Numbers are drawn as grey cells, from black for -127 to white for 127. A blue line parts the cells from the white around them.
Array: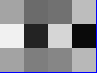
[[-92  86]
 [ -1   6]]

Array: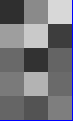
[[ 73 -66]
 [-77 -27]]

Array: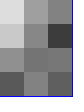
[[  7 -67]
 [-11  -8]]

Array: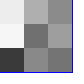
[[-15  30]
 [  9 -11]]

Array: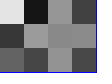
[[ 27   9]
 [-57  19]]

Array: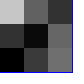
[[-117  -25]
 [ -69  -16]]

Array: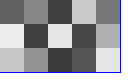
[[-63 101]
 [ 20 -68]]

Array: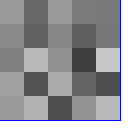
[[-29   6]
 [ 57  16]]

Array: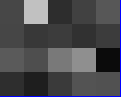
[[-71 -67]
 [-49  -6]]
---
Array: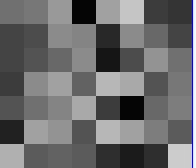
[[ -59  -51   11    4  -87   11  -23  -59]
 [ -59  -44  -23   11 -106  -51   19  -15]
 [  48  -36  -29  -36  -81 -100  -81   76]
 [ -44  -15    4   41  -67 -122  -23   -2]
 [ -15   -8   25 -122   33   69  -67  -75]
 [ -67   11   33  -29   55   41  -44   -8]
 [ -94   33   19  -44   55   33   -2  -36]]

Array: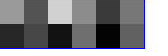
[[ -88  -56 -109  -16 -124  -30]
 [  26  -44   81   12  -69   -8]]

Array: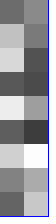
[[-33 -66]
 [-39 -52]
 [ 88 -45]
 [ 65  -5]
 [-19  10]
 [109  30]
 [  2  43]
 [-27  72]
 [ 80 125]]

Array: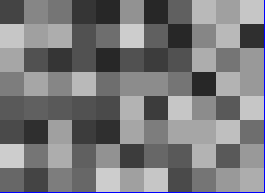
[[-53 -80  32 -67 -80  38  -2  38  38  63 -17]
 [-24 -59  -2 -24  77  32  70 -53 -10  25  45]
 [ 38 -46 -74 -46 -88 -46 -67 -46  45 -10  25]
 [-38 -31 -38 -46 -53  51 -67  70  12 -38  70]
 [ 77 -10  45 -31  18 -67 -24 -38  51 -38  25]
 [-59   6 -10 -74 -88  18 -88 -31  57  32  70]
 [ 70  32  45 -46 -17  77 -31 -88   6  57 -80]
 [ -2  38   6  57 -17  12  12 -10 -88  51  25]]

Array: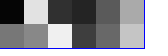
[[  -8    8  112  -65  -23   69]
 [-122   98  -79  -91  -37   42]]

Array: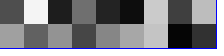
[[  32  -30   19  -57    6   39   68 -122  -78]
 [ -49  116  -98  -16  -92 -114   75  -64   61]]

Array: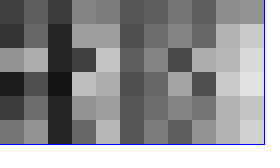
[[ -99  -48 -107   62   43  -48  -25   36  -48   75   97]
 [ -62  -33  -68    4   -3  -41  -33  -10  -33   12   20]
 [ -75  -25  -91   28   28  -48  -18    4  -25   49   75]
 [ -68  -18  -91   20   28  -41  -18    4  -10   49   68]
 [ -10   20  -91  -25   55  -41   -3  -33   20   49   81]
 [  20   43  -91  -62   68  -33    4  -55   43   55   89]]

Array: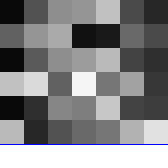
[[  58  -88  -45  -22   -9   50   97]
 [-118  -80    6   -1   71  -60  -66]
 [-118  -45   14   21   65  -53  -88]
 [-118  -37   14   28   58  -60  -80]
 [ -30   21   42 -110 -102  -22  -53]
 [  65   90  -30  117   -9   34  -72]]

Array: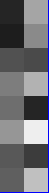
[[-17 -90]
 [-39 -67]
 [-46 -53]
 [-98  10]
 [-90  37]
 [ -2  50]
 [-32  64]
 [ 22 110]]
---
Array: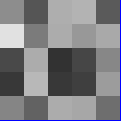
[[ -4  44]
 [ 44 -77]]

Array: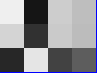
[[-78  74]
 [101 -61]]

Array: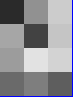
[[-61  69]
 [ 98  83]]

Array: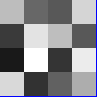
[[ 99  62]
 [127 -75]]

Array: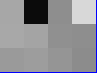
[[36 16]
 [29 21]]

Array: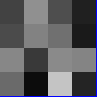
[[  2 -15]
 [-70  10]]

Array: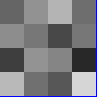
[[ -8 -55]
 [ 19   5]]
